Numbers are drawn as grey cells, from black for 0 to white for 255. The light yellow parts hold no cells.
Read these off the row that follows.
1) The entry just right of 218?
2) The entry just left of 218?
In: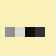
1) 17
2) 144

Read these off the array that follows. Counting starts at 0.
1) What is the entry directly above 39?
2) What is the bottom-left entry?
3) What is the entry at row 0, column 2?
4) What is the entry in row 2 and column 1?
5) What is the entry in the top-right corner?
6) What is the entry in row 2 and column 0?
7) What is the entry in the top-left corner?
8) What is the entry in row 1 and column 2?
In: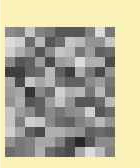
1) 147
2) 108
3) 197
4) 175
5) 119
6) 207
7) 138
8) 108

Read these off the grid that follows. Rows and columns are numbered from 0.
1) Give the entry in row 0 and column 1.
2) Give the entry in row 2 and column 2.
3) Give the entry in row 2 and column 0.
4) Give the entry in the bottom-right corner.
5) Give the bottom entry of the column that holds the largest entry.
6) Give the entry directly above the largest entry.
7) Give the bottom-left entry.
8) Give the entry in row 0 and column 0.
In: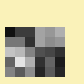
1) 60
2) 131
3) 195
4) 37
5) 91
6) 184
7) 131
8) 17

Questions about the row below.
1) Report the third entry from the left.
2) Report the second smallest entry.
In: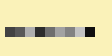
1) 174
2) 44

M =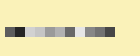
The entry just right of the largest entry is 135
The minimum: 37

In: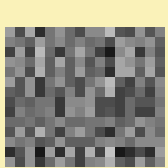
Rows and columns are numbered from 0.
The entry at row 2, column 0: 65
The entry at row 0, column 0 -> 157
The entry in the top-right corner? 129
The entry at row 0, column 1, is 76
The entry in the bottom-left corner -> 147
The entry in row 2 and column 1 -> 157
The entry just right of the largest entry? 24
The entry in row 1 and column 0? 129
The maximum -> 195
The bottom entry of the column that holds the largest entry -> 176
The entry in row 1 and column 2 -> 96
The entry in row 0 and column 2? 166
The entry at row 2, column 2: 65
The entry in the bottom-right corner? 138

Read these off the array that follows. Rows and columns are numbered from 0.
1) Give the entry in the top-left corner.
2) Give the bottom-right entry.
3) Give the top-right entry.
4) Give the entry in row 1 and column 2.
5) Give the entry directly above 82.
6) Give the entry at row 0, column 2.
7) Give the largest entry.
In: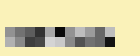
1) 146
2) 19
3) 189
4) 62
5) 189
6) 93
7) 212

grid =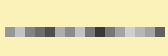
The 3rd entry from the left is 131
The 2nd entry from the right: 163
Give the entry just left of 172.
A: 78
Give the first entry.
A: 151
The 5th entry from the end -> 163

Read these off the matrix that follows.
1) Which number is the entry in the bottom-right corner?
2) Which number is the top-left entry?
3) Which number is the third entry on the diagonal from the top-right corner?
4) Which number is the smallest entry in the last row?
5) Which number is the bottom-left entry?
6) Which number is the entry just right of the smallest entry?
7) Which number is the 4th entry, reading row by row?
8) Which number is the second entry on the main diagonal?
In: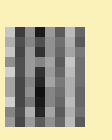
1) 91
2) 198
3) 103
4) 71
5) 154
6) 133
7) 26
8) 80

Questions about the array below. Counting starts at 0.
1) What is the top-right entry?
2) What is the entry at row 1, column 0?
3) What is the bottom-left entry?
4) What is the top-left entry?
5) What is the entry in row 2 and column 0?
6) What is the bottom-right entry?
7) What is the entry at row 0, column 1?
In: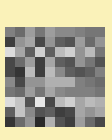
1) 118
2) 62
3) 53
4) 128
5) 220
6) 72
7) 107
